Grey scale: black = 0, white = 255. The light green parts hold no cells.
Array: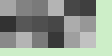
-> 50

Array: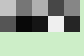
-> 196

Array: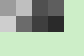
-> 156

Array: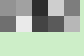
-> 147

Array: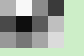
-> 73

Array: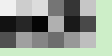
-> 18

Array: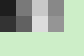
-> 30

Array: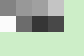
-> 131

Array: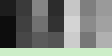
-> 13

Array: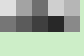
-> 223
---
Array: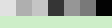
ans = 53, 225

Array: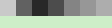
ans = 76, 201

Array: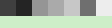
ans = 170, 237

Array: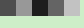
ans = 29, 194

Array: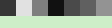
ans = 17, 225

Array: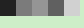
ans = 149, 209

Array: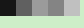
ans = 155, 192

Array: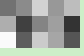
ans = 132, 250

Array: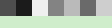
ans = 131, 239
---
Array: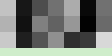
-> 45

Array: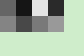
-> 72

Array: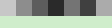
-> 116

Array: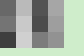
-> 208

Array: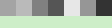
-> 231

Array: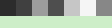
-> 198

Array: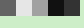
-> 161

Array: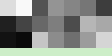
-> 111

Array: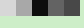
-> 13

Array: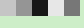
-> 23
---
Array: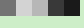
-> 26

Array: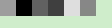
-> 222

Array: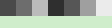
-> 86

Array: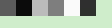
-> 250

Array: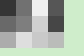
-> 106

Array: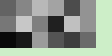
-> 76
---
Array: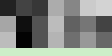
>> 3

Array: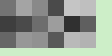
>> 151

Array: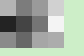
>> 103

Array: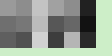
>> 81

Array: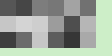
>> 107

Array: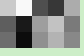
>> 12

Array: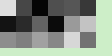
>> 127
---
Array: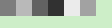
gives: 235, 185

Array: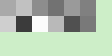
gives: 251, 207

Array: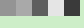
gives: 229, 169

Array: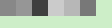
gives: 203, 183

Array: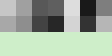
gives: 220, 212

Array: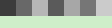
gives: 204, 183

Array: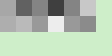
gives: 237, 199

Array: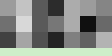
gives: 215, 194
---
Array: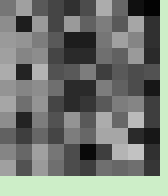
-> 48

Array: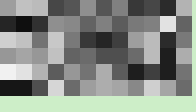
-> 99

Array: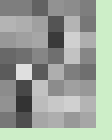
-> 119

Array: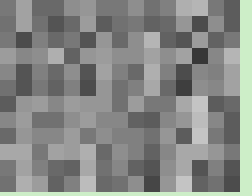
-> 92

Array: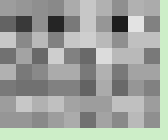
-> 129

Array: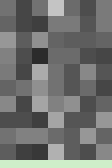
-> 122
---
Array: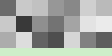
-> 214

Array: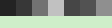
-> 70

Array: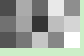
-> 197

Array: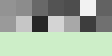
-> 168

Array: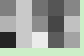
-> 235

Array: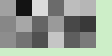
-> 197

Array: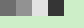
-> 146

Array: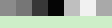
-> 191
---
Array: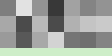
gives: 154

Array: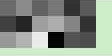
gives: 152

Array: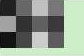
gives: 20

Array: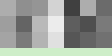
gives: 165

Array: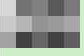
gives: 161

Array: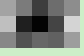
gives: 135
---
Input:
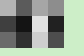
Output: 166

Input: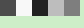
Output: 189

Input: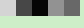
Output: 146

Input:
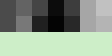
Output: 166

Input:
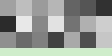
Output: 85

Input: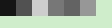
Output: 99

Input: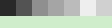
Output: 238
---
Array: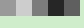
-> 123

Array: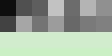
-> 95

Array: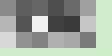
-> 102

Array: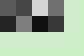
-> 212

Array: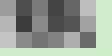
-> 122

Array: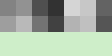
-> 79

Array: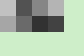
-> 134

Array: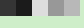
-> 221
